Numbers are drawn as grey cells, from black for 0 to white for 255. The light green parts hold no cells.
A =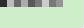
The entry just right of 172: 89
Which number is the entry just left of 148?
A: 121

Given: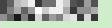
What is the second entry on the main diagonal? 128
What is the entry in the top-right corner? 82
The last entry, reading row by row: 56
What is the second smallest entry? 42
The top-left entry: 68
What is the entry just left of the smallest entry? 98
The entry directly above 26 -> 171
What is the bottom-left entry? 143
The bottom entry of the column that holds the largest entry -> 215

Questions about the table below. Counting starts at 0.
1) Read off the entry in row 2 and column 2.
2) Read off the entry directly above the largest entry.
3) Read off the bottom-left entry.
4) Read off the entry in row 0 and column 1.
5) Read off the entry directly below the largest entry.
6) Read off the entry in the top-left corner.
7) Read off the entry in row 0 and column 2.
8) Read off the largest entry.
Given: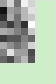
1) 114
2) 199
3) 102
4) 211
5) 199
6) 158
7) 114
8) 254

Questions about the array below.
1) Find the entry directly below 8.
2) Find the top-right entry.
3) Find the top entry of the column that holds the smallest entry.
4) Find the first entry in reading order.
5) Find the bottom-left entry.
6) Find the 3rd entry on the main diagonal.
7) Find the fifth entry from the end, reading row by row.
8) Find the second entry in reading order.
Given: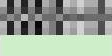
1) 21
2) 196
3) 21
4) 184
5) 172
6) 108
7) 208
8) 36

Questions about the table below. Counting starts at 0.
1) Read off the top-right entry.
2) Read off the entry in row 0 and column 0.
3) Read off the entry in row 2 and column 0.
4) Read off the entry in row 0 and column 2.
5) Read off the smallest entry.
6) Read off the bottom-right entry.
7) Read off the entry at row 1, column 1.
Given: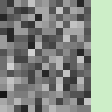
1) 124
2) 95
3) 38
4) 155
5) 22
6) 124
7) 124

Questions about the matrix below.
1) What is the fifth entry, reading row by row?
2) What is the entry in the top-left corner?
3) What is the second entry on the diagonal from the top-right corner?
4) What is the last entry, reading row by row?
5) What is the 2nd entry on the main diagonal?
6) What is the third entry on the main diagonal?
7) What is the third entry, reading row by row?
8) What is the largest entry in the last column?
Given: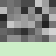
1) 74
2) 102
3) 171
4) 157
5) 115
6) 142
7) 102
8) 210

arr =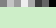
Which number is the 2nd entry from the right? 101
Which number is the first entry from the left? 129
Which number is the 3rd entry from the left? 156

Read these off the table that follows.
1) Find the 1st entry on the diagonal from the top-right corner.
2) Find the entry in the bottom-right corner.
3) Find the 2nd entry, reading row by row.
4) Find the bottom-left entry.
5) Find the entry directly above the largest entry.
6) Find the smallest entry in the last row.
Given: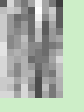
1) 61
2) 165
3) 215
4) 215
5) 241
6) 76
